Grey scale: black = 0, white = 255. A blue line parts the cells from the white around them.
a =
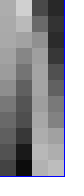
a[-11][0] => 173
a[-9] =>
[169, 162, 144, 43]
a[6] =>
[120, 84, 158, 121]
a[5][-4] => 142
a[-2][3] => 174
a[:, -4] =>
[173, 170, 169, 162, 156, 142, 120, 105, 95, 82, 67]
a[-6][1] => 96
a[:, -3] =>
[208, 186, 162, 134, 116, 96, 84, 78, 55, 25, 12]
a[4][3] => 80
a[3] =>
[162, 134, 159, 55]

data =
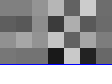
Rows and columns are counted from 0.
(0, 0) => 128
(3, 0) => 119
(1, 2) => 141
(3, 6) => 104
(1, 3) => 59
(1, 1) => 88
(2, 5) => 165
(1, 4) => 174
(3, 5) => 34

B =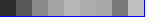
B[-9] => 46
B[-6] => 163
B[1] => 88

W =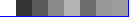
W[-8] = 255
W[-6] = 90
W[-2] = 152
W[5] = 110

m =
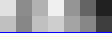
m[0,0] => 224
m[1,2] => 191
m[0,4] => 150
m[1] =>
[193, 134, 191, 207, 164, 134, 61]
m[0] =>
[224, 139, 178, 240, 150, 100, 34]

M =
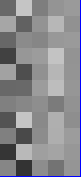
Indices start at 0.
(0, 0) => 104
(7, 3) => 175
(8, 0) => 128
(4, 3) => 182
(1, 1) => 97
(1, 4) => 145
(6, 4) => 146
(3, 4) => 147
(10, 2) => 141
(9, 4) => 151
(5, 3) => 189
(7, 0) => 83
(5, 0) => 104
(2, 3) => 152
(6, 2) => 142
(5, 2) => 156
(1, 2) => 147
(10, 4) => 149

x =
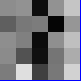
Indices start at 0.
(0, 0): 141
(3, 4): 172
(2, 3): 143
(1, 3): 5
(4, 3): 120
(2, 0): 142
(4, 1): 223
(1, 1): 120

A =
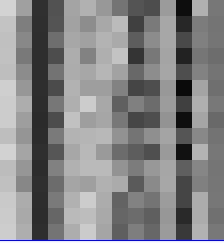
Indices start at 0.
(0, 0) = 211
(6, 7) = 96
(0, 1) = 160
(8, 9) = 143
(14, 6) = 165
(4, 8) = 104
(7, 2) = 43
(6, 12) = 175
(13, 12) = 172
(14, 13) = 120
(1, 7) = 187
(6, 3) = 119
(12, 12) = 172
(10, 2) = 44
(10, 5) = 186
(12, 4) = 177
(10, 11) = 95
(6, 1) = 173
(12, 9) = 116
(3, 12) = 118
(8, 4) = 179
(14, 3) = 116
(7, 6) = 166
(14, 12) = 178
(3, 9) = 120
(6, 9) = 108
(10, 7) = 147
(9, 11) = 17
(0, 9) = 77
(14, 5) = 203
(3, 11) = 34
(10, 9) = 152
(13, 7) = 102
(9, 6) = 154
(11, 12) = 128
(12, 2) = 45
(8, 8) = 116
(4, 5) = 167
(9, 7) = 108

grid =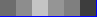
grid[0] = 109
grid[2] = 196
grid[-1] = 61

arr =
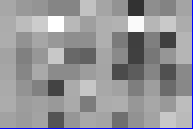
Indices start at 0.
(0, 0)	167
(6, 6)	172
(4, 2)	169
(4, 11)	137
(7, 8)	146
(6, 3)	153
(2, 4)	142
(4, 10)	80
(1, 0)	172
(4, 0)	166
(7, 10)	200
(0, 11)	164
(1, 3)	255
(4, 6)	165
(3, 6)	166
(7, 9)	163
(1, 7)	178
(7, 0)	162
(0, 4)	133
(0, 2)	148
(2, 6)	175
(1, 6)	175
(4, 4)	139
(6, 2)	161
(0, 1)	153
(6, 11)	189
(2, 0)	173
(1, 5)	159
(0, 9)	142
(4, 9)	133

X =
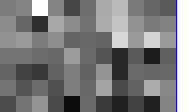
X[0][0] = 124
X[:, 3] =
[132, 167, 142, 104, 99, 81, 74]
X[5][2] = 109
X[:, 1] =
[132, 102, 153, 117, 67, 84, 117]
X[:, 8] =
[122, 145, 154, 91, 106, 98, 67]
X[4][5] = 99
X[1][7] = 196
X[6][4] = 13
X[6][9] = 33
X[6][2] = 148
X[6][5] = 107
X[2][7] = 216
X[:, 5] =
[110, 114, 105, 107, 99, 104, 107]
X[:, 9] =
[102, 122, 212, 29, 102, 171, 33]
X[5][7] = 75
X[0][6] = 169
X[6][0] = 77
